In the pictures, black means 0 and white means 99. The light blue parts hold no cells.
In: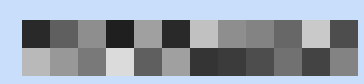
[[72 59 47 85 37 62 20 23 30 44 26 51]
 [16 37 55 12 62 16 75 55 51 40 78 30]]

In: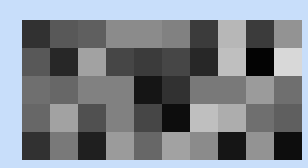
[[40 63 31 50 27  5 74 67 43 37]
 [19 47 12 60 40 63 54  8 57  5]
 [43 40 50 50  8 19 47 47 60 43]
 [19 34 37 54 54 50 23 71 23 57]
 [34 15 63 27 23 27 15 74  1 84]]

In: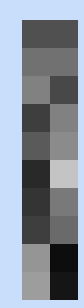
[[16 76]
 [35 54]
 [24 50]
 [20 47]
 [44 44]
 [24 41]
 [31 31]
 [50 28]
 [61  8]
 [58  5]]

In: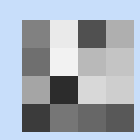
[[43 94 72 76]
 [50 91 31 68]
 [23 46 40 34]
 [64 17 84 80]]

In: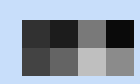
[[26 39 74 54]
 [19 11 47  4]]

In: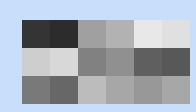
[[80 84 50 56 37 34]
 [47 40 73 65 59 65]
 [20 17 62 69 90 87]]

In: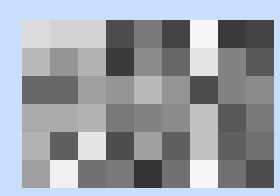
[[62 93 44 47 20 44 96 44 30]
 [85 82 82 30 47 26 96 23 26]
 [66 66 69 47 51 54 75 34 47]
 [72 58 69 23 54 40 89 51 34]
 [40 40 62 58 72 58 30 51 54]
 [69 37 89 30 62 37 75 37 44]]

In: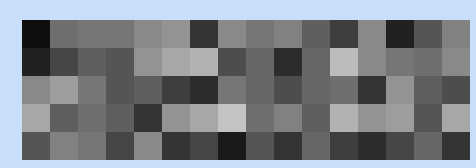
[[53 61 46 33 37 24 17 46 40 30 40 43 20 57 37 30]
 [33 50 46 27 53 20 27 10 33 20 40 24 17 27 40 20]
 [ 6 43 46 46 53 57 20 53 46 50 37 24 53 13 33 50]
 [65 37 43 37 20 57 65 76 43 50 37 69 57 61 33 65]
 [13 27 37 33 57 65 69 30 40 17 40 73 53 46 43 53]]

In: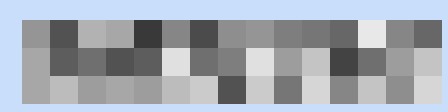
[[65 73 61 65 61 73 79 32 79 46 83 52 76 55 83]
 [65 36 43 32 36 87 43 49 87 61 76 26 43 61 76]
 [58 32 69 65 22 52 29 55 58 49 46 40 90 52 40]]
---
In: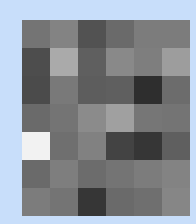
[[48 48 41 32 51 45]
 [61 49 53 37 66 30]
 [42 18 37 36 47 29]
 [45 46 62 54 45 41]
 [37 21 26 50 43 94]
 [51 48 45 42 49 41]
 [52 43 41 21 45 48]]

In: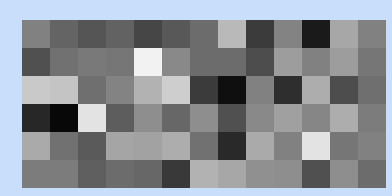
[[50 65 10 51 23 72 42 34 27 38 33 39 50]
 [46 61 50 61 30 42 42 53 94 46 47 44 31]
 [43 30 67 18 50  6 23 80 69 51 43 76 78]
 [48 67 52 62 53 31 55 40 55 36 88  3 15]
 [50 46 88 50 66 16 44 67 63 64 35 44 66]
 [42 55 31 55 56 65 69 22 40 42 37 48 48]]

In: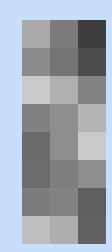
[[24 48 66]
 [30 45 54]
 [51 68 78]
 [70 55 50]
 [78 55 41]
 [55 49 42]
 [37 51 48]
 [38 67 74]]

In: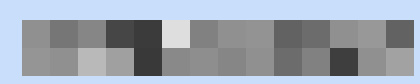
[[38 59 56 42 38 57 56 50 86 23 27 52 46 56]
 [63 56 24 50 42 56 52 55 53 22 62 72 56 58]]

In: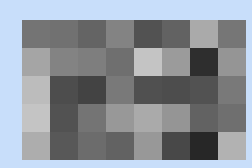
[[46 66 38 32 51 39 44 45]
 [58 18 60 76 43 49 51 64]
 [47 32 30 31 47 26 30 73]
 [43 38 58 66 59 45 32 76]
 [69 15 28 59 38 42 34 67]]

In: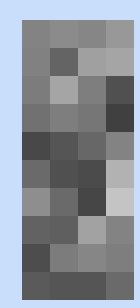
[[59 52 54 51]
 [64 62 39 50]
 [31 49 64 48]
 [25 46 49 44]
 [51 40 33 28]
 [69 29 31 41]
 [76 27 41 55]
 [51 63 37 38]
 [49 52 48 30]
 [41 33 33 35]]
